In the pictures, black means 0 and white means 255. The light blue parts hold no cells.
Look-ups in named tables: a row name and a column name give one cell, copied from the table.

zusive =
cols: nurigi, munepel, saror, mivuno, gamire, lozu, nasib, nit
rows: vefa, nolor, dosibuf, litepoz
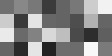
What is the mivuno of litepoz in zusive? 34
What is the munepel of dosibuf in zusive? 106
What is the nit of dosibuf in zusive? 95
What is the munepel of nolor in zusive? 58
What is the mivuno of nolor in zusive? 103
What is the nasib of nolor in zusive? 178
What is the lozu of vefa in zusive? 120
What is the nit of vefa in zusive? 242
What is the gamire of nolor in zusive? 100
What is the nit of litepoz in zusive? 122
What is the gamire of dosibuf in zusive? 190
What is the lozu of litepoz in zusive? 108
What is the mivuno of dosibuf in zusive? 216
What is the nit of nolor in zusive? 101
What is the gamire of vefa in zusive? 100
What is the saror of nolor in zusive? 228
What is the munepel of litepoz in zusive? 42

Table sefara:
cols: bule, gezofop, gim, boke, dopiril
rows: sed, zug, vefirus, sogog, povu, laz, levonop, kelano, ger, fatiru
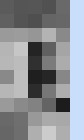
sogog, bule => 181
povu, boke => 123
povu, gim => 48
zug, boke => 101
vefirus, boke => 179
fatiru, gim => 175
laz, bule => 137
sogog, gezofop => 198
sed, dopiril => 105
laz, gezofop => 190
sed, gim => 86
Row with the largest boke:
fatiru

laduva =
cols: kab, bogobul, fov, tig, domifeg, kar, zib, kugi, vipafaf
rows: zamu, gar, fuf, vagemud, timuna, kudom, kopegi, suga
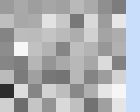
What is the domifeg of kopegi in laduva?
189
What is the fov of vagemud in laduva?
193
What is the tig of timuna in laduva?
149
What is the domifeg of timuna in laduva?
169
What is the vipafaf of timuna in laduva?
129
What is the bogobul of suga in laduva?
109
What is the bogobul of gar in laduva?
168
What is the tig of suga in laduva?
148
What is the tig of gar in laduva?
226
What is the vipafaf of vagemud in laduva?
177
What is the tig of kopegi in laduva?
210
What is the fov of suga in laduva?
197
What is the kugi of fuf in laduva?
164
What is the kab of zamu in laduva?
155
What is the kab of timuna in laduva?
134
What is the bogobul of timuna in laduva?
126
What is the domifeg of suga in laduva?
217

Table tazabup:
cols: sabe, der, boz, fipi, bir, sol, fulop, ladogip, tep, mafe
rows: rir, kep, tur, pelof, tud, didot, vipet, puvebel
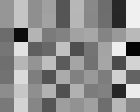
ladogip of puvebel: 110
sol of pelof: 78
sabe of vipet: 141
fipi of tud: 190
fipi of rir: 160
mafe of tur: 185
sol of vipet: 177
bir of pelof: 193
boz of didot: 126
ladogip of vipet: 129
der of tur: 11
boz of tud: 148
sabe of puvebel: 121
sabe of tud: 111
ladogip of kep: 110
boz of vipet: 143
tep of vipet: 37
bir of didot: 171
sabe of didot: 114
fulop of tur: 167
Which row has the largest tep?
pelof

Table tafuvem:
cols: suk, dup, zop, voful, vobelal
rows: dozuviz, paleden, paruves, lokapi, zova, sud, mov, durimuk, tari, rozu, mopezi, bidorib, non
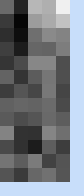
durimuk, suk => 97
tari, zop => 85
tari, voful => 105
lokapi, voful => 100
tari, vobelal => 93
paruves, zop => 111
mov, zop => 70
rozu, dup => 50
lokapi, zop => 102
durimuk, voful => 107
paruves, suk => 46
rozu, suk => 131
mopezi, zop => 28
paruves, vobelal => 131
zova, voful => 135
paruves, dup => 14
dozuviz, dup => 36
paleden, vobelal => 194
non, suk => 84
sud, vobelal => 79

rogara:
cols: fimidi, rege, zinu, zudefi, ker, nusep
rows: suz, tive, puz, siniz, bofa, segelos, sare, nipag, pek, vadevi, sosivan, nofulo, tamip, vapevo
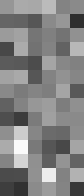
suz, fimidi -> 150
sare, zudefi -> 126
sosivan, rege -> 250
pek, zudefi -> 160
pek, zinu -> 123
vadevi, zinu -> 134
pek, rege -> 60
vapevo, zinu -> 139
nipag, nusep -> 144
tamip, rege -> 76
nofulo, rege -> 212
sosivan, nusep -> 165

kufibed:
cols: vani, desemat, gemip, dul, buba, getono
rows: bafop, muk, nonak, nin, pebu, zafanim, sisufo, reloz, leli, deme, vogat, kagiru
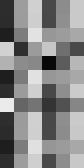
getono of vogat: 168
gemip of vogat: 224
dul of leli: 72
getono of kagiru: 200
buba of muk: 143
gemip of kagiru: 207
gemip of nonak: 226
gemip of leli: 208
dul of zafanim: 151
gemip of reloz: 116
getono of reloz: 134
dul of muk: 72
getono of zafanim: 168
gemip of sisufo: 207
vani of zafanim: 30
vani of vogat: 30
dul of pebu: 8

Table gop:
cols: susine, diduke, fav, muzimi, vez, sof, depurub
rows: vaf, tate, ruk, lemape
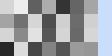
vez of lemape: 84
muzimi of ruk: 86
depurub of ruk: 214
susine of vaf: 213
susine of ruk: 213
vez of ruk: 213
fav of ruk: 226
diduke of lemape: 219
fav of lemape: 70
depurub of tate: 208
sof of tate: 108
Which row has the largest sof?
lemape

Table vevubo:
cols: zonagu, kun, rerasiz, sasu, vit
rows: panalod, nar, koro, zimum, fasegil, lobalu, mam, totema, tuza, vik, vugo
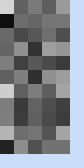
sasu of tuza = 74
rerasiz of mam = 125
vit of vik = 164
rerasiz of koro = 88
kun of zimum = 144
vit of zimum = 149
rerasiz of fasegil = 88
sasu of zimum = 159
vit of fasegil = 59
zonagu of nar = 16
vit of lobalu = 157
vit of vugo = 114
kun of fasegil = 64
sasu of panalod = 94
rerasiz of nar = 102

